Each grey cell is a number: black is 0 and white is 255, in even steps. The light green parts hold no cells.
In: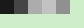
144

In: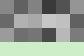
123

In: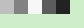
34

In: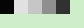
49

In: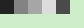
74

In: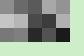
26

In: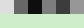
151
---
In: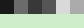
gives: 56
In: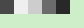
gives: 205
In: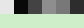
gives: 67
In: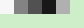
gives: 81
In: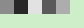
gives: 226
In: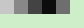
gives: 67
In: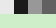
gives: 152
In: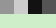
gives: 18
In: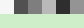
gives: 126
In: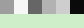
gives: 102
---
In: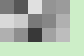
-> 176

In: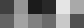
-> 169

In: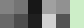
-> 145

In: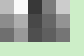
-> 147

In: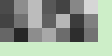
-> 128

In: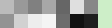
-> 135
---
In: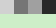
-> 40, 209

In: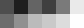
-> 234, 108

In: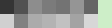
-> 101, 208

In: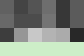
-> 91, 61

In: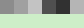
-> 181, 140

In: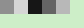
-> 184, 143

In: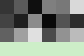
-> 217, 97
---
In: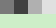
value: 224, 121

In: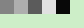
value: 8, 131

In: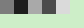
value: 218, 124

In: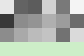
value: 244, 140

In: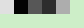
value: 173, 224

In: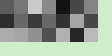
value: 131, 171

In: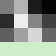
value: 5, 95

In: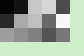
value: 76, 157

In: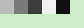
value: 16, 186

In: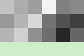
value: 136, 180
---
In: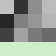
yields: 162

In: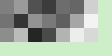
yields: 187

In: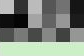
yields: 121

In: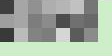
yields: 187

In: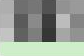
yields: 97

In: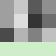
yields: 180

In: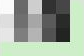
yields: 126

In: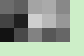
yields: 73
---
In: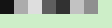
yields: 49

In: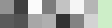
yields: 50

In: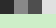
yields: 136

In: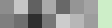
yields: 204

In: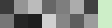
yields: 134

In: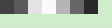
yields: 180

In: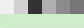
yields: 175

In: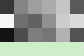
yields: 118

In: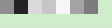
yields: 247

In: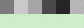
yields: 74
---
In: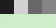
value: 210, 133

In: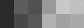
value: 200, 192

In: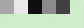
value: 232, 167

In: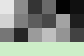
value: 230, 210

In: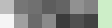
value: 245, 189

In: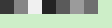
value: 240, 155
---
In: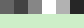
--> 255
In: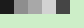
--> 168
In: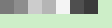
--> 244
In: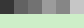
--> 155
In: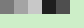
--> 200
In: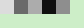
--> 172
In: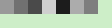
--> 28
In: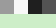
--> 248
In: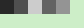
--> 204
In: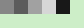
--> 161
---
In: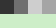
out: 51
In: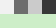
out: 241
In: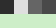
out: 45
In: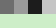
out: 110
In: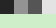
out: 37
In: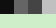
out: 14
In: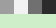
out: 158
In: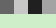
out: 101
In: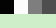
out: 3
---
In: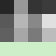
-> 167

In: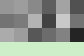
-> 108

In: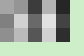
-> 86

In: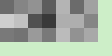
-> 187

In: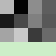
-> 201

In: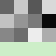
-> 109
